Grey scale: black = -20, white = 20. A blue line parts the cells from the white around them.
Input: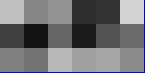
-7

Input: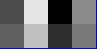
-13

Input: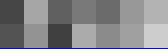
5

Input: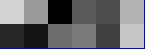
-10

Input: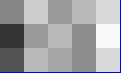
2

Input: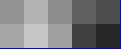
-10

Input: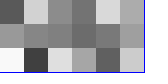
-1

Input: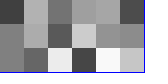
3

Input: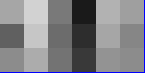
6

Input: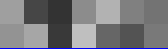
-7
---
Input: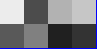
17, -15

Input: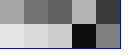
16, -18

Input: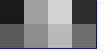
13, -16

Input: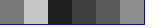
11, -15

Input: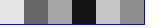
16, -17

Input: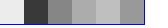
17, -11
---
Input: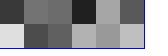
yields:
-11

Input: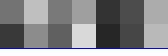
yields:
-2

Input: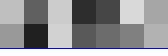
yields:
10

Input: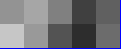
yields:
3

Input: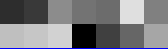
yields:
-13

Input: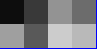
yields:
-18
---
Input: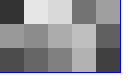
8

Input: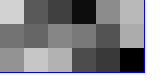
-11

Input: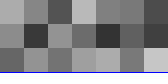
-1

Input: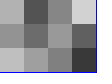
0

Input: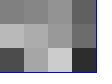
12

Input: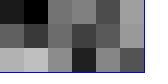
1

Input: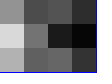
-4

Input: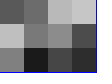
-9

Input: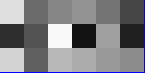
4

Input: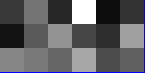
-8
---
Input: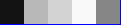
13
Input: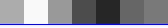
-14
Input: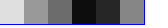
-18
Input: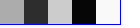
12
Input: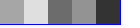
-3
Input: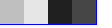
16
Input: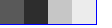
-13
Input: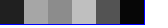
10
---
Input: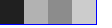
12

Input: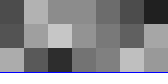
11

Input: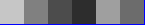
11

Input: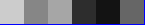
12

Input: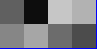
11

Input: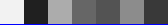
18

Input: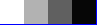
20

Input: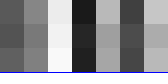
19

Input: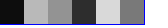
14
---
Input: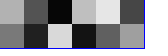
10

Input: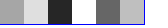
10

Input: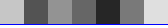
3

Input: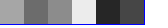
2

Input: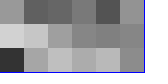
10

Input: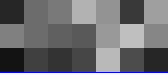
8

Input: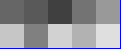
11
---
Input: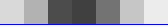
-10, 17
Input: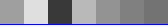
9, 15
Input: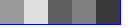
-5, 15
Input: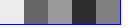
4, 17
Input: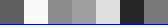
5, 19
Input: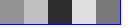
-13, 15
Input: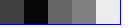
-4, 17
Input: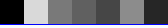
-5, 14
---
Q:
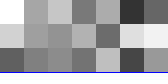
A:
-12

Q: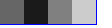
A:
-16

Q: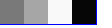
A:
-19

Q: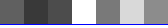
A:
-11

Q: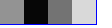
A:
-19

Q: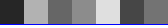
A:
-14
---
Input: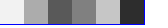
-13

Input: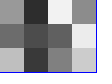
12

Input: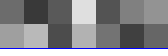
-4

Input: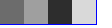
14

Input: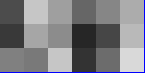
14

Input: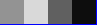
-18

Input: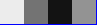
3
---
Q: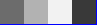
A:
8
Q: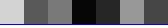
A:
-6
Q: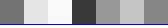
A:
16
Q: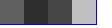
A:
-13
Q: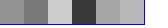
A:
-1
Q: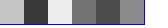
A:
-11
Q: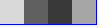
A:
-5
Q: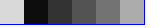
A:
-18
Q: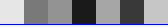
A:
-1
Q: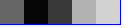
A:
-19
